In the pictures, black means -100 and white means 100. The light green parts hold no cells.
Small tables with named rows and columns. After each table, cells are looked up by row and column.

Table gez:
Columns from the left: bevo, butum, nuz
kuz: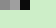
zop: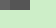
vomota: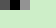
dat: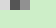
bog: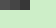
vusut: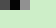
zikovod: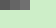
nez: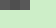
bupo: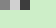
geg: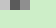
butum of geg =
-29
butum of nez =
-38
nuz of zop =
-33
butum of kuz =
25
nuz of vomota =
15
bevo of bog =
-38
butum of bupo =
63
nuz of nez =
-31
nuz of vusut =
14
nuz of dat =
14
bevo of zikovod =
-31
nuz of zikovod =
-12
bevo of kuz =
8
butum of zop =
-33
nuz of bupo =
-52
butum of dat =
-33
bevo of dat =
70
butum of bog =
-46
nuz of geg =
12

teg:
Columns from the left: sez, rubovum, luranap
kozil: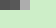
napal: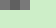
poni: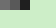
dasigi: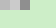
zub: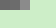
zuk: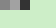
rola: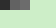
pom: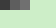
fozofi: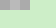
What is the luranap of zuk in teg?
-60
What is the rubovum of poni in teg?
-30
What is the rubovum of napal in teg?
-25
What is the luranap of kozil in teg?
36
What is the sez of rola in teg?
-65
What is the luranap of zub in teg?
9
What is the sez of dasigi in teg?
47
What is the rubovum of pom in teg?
-26
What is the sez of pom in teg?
-54
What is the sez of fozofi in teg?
33
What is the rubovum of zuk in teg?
27
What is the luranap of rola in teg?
-15
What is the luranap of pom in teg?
-12
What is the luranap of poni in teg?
-76
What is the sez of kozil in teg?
-36
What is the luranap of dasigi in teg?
12
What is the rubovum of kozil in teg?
-31
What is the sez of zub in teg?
-18
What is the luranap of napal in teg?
-5
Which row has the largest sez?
dasigi

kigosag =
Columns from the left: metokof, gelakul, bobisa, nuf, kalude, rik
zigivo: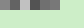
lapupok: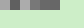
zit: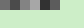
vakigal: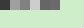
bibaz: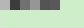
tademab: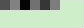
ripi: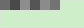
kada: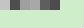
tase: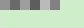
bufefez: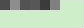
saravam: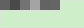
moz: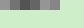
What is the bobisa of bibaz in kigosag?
-11
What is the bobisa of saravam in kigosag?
-10
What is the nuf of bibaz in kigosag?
18
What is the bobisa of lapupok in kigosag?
35
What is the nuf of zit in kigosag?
31
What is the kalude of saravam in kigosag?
-22
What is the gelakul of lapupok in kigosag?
-25
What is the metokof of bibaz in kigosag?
43
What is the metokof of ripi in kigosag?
-16
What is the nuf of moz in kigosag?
-21

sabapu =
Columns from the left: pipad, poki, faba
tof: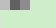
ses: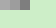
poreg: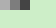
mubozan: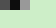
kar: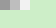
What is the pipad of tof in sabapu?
49
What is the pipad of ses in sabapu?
33
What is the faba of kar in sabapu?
90
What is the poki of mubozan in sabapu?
-90
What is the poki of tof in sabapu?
-24
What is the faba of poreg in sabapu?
-47

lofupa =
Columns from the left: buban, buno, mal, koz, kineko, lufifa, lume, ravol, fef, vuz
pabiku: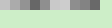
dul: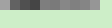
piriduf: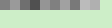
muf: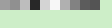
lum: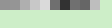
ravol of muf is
2
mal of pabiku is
15
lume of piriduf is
26
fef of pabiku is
3
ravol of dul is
0
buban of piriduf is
0

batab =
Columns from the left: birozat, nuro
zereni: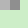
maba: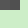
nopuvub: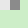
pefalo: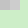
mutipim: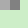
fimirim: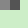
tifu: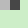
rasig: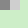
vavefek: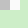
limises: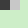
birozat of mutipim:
34
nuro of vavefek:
96
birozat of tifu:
46
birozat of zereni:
42
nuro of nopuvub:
9
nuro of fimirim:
-34
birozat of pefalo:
53
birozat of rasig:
6
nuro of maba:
-37
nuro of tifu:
-44
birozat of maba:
-33
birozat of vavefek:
51
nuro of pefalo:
61
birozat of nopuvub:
82
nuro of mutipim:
1
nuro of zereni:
12
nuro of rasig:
62
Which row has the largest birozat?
nopuvub

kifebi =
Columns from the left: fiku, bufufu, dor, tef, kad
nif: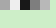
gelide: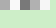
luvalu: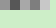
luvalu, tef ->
-1
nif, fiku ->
32
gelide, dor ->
-5
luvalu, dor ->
32
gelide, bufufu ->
95
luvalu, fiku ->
17
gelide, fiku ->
36
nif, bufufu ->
87
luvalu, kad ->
57
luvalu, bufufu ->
-32
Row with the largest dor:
luvalu

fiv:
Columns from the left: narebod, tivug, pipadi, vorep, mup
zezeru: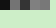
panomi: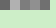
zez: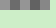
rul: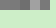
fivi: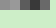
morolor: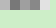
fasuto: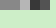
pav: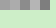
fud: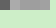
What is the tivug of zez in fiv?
-15
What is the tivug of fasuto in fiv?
7
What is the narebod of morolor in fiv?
45
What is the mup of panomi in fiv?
-12
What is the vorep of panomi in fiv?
13
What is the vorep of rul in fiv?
26
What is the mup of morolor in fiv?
77
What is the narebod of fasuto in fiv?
7
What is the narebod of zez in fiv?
17
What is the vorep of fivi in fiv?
-55
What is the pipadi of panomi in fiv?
-2
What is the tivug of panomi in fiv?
39
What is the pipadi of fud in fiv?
25
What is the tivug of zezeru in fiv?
-9
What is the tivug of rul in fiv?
-4
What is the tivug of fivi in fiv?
20
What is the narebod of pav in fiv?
26
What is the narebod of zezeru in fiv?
-87
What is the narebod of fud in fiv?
-23

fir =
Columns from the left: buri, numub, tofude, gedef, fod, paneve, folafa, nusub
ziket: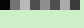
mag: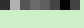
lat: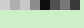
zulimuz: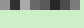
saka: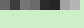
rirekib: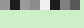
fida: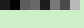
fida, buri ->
-80
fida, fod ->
-78
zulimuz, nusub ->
-3
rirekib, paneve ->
-77
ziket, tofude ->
45
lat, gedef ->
10
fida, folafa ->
-41
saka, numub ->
-52
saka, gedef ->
-17
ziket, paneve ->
-39
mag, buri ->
-64
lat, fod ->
-89
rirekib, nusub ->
-31
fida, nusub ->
45
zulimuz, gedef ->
-18
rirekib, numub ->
-77
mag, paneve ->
-47
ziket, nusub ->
-53

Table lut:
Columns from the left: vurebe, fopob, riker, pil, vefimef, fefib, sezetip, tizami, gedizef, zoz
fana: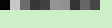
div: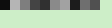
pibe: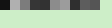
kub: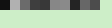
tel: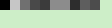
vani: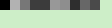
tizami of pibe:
-63
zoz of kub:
-40
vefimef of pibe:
-61
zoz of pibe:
-33
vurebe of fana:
-97
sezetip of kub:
8
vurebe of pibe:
-86
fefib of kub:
6
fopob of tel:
55
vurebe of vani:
-100
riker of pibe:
-3
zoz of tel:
-40
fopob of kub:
39
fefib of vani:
19
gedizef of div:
-13
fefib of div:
8

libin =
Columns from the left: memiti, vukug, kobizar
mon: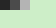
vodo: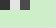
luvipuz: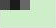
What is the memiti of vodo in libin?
-60
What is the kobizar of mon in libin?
41
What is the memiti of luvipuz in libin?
-45
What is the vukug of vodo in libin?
79
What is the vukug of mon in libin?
-41
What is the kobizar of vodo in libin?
-42
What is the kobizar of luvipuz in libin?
-19
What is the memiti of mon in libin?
-70
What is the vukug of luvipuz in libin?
-79
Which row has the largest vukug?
vodo

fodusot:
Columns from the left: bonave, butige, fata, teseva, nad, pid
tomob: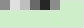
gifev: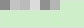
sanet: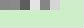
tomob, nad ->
-70
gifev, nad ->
13
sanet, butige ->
8
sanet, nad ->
4
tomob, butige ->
76
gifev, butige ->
53
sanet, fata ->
-26

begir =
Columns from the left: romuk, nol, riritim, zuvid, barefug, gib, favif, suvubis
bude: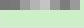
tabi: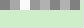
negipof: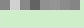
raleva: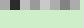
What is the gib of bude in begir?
20
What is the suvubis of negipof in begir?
4
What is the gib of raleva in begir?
36
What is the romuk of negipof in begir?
5
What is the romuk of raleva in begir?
33
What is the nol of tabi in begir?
32
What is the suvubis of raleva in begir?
35

